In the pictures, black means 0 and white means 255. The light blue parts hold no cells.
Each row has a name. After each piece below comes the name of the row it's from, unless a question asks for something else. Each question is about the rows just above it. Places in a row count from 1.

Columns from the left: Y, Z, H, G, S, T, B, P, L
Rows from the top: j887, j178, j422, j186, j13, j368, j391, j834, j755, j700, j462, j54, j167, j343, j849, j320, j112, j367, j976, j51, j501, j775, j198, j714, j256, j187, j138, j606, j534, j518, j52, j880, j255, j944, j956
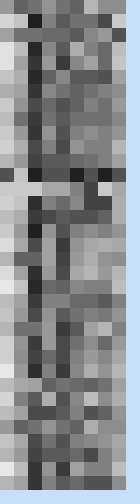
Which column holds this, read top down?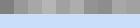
L
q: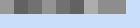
j52
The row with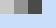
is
j834
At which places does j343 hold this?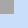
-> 4 5 9
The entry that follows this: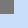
[147]
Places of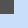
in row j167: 1 4 5 7 9

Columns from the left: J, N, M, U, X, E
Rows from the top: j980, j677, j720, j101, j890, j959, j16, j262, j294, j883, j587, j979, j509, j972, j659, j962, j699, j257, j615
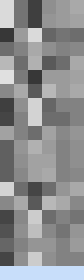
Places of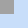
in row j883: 1 4
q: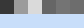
j720
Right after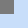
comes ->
[55]
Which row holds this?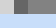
j262
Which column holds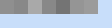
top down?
E
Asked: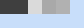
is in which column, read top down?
M

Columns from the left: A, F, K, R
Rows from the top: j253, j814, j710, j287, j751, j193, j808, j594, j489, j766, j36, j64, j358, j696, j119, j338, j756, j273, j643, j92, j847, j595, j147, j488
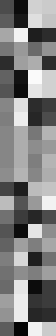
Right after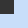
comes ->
[60]
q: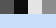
j756

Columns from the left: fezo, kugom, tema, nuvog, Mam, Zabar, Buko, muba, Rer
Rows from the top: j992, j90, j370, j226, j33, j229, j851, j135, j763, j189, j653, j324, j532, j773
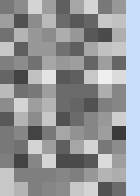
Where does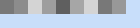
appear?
j992
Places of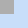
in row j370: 5 9
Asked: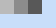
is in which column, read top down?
fezo
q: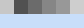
j763
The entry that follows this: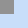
[134]
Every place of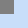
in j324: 1
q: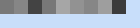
j189

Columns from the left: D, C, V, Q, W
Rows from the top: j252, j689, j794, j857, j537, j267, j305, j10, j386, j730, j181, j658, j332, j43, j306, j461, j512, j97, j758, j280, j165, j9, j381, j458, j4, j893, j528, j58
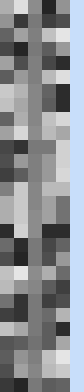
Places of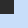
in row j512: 1 4 5
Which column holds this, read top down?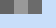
W
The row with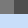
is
j758
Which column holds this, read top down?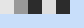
W
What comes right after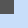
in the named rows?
[93]
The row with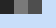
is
j758
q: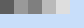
j267

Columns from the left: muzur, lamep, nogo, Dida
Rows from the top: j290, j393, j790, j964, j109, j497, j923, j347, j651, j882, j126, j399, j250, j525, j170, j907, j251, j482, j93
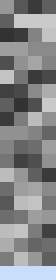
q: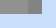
j882
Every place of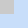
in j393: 2 3 4
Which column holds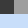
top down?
lamep
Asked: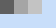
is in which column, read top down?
nogo
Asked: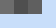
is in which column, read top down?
nogo
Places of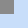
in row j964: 3 4

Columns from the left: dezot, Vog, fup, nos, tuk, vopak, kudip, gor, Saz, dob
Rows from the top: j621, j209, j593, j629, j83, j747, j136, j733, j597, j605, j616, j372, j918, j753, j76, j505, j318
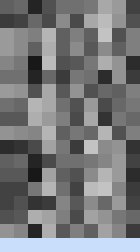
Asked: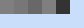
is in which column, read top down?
dob
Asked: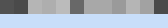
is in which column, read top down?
nos
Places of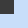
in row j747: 5 10
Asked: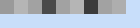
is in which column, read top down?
nos
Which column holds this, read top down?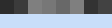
dob

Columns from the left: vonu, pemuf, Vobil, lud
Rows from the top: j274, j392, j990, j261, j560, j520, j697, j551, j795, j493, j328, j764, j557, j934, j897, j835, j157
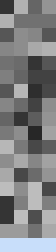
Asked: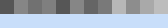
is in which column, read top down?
vonu
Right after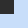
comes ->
[72]
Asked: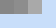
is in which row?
j261
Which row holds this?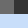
j560

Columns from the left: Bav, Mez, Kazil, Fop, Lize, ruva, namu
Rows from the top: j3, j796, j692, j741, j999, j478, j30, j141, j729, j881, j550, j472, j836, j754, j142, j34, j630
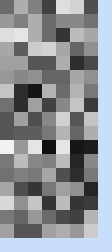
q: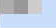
j630
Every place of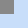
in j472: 3 7
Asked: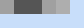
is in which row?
j630
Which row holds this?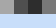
j836

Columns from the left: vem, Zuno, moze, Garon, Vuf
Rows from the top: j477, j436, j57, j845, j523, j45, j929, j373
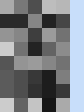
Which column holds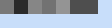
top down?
Zuno
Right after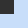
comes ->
[29]

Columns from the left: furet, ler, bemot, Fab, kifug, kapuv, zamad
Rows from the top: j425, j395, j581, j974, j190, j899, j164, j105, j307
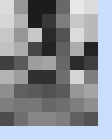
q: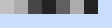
j974
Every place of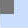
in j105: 2 3
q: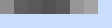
j164
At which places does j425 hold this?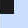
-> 3 4
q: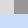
j425
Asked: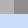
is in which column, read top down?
furet

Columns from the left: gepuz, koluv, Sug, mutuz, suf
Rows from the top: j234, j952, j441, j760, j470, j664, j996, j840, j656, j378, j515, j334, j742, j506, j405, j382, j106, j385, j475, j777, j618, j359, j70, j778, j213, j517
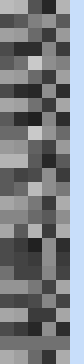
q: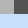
j234
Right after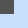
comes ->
[39]
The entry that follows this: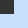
[172]
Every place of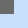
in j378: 1 2 5

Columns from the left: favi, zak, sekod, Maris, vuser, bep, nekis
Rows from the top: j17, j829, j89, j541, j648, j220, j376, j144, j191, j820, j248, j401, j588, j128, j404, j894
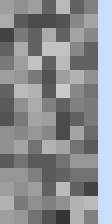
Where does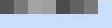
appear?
j191
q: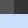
j894

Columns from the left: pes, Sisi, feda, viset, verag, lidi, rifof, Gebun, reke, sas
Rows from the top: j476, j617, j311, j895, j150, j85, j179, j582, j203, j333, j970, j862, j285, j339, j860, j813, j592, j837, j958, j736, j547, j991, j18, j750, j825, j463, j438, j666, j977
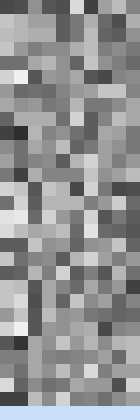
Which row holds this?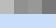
j18
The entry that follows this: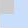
[106]

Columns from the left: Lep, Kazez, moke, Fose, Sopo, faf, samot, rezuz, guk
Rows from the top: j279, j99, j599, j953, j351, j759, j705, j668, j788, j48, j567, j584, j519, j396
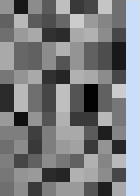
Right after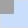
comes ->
[57]
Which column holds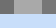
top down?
Lep

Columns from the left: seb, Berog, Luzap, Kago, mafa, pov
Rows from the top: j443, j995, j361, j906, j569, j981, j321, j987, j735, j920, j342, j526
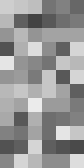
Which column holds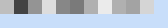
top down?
Luzap
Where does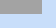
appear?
j361
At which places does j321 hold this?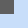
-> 6
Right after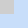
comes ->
[198]
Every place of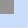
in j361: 1 3
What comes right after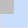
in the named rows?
[116]

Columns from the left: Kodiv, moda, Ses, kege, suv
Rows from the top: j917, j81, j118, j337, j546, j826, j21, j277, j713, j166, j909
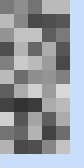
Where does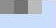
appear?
j917
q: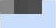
j81
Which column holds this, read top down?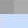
kege
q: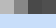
j81
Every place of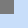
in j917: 1
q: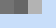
j166

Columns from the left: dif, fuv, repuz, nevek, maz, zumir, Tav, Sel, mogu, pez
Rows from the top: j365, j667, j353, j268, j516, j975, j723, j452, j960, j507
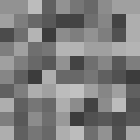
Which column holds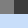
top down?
pez
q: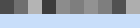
j353
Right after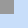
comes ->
[60]
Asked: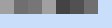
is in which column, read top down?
Tav
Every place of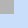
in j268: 5 6 10

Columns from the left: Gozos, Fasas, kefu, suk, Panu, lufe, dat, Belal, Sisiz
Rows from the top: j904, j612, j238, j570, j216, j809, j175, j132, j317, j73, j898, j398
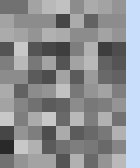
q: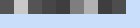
j570
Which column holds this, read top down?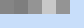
Fasas
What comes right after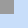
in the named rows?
[105]
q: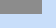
j612
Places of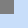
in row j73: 3

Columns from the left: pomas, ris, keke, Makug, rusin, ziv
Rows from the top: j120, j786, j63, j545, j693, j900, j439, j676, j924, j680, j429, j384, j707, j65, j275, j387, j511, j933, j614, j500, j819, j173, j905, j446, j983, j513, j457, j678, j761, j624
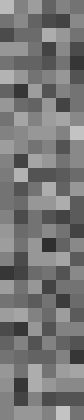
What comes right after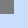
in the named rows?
[179]
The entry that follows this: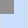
[54]
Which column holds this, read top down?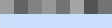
keke

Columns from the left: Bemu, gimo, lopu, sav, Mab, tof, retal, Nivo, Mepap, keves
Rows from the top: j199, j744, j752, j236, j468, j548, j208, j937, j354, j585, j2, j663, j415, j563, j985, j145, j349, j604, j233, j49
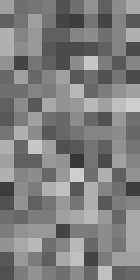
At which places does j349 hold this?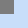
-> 1 6 7 9
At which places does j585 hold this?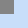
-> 7 8

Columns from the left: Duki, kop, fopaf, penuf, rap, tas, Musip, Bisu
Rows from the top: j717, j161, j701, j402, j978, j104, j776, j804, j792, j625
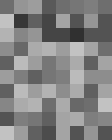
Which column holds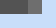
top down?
Bisu
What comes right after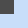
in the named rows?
[164]
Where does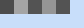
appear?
j625

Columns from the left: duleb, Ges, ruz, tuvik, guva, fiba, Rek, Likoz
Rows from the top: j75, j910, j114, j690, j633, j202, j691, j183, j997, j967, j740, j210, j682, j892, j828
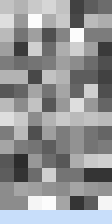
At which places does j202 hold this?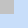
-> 4
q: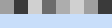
j690
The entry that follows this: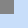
[252]
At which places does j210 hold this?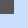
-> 1 5
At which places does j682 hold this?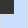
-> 2 7 8
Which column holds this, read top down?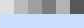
duleb

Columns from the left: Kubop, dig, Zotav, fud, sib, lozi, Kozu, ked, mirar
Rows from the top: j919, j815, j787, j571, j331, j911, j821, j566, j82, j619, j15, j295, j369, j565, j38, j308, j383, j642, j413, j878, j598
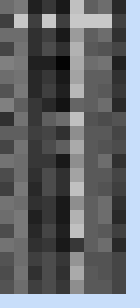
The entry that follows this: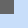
[95]
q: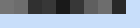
j642
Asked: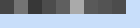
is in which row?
j15
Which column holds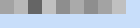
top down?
lozi
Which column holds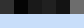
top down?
sib
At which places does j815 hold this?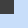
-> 1 3 5 9

